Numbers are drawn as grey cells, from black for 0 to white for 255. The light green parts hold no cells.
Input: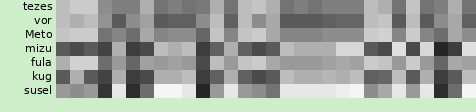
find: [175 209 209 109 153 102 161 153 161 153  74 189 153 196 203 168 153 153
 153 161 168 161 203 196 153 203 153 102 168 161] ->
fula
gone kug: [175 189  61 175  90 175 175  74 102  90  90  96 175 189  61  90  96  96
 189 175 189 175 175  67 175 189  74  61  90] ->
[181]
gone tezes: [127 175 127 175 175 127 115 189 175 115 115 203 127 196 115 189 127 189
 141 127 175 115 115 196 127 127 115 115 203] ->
[121]
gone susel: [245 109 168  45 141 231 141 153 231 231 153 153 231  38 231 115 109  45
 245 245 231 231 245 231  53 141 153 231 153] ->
[238]
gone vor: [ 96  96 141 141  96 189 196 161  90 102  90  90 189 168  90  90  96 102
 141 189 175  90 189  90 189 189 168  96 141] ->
[147]

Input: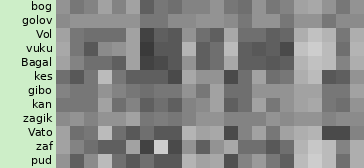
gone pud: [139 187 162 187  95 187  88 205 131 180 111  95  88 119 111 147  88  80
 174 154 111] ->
[168]
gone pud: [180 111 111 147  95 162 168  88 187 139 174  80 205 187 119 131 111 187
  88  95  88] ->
[154]
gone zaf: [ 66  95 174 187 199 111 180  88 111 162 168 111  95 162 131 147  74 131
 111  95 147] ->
[205]
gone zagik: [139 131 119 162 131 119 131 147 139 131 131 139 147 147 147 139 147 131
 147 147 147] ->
[125]
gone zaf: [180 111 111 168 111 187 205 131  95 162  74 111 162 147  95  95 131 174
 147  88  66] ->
[199]
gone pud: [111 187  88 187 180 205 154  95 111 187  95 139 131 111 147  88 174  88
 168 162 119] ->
[80]
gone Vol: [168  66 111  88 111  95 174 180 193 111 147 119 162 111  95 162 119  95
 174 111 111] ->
[103]

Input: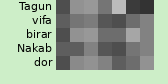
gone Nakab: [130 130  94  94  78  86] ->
[117]
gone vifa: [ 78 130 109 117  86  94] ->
[124]
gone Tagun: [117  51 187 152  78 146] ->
[59]

